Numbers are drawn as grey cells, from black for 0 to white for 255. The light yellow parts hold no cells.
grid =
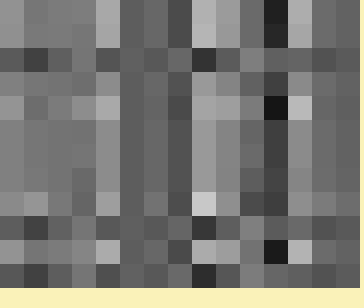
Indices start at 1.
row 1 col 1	146
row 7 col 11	106
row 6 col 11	101
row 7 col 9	153
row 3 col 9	51
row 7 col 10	132
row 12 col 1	87
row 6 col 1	128
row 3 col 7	88
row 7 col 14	107
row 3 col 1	90
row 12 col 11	124
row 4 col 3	115
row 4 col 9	153
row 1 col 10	155
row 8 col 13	133
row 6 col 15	98
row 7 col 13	139
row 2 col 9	181
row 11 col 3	123
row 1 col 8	75
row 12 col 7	88
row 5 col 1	148
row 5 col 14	102
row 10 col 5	88
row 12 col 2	65
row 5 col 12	21
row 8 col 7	103
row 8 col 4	105
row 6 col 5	140
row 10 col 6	95
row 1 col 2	118
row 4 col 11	97
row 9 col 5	158
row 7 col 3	115
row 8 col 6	93
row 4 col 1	128
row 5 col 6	93

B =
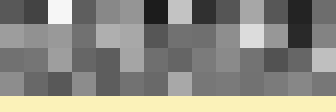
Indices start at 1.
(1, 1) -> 88
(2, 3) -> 153
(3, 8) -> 101
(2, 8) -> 113
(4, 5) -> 93
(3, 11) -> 115
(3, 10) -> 138
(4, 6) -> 114
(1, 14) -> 109
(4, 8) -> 168
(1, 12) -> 87
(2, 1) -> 157
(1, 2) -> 67
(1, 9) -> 48
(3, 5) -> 93
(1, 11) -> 167
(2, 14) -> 131
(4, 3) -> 88
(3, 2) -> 117

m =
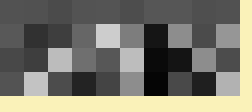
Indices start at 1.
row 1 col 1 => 82
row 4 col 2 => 195
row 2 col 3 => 62
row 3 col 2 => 62
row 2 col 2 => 49
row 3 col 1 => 72
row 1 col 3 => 75
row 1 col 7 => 86
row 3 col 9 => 141
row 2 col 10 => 150
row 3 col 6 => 189
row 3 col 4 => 111
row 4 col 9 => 31

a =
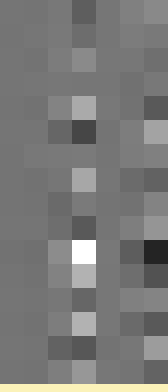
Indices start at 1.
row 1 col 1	117
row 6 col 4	70
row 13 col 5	119
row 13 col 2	116
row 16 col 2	115
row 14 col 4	178
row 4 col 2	118
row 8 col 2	114
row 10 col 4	89
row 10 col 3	110
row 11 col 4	255
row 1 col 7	137
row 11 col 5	120
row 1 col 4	94
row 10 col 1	117
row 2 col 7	121
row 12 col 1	116
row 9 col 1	116
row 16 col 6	116
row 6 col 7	163
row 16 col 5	119
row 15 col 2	116
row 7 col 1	116
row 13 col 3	119
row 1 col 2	116
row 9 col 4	122
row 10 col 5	117
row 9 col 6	114
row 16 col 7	99
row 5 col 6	114
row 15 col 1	117
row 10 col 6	126
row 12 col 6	110
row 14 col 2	114
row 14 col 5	119
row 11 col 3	140

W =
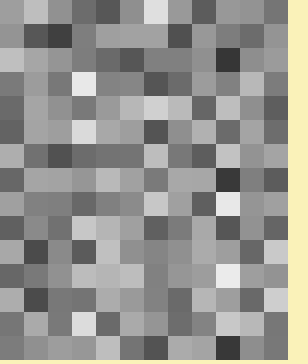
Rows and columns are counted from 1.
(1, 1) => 158
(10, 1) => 96
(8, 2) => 165
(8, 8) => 168
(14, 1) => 118
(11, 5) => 192
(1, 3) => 145
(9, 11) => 149
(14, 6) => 170
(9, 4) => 104
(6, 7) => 84
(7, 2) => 113
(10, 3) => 113
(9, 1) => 160
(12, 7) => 129
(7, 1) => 174
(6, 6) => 158
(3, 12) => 155
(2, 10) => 125
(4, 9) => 156
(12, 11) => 158
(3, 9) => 144
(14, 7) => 149
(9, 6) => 139
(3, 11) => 142
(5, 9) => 102
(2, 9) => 152
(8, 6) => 161
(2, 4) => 126
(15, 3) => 157
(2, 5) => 159
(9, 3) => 127
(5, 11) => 143
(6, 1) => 99
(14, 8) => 109
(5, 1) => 106
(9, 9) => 95

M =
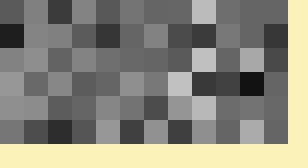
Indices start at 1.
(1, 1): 90
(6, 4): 85
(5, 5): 134
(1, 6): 116
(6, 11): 171
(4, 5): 101
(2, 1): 30
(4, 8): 193
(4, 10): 65
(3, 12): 73
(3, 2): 142
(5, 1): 143
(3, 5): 111
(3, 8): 90
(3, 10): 101
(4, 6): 143
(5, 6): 115
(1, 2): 128
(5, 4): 101
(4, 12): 101
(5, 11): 115
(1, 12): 101
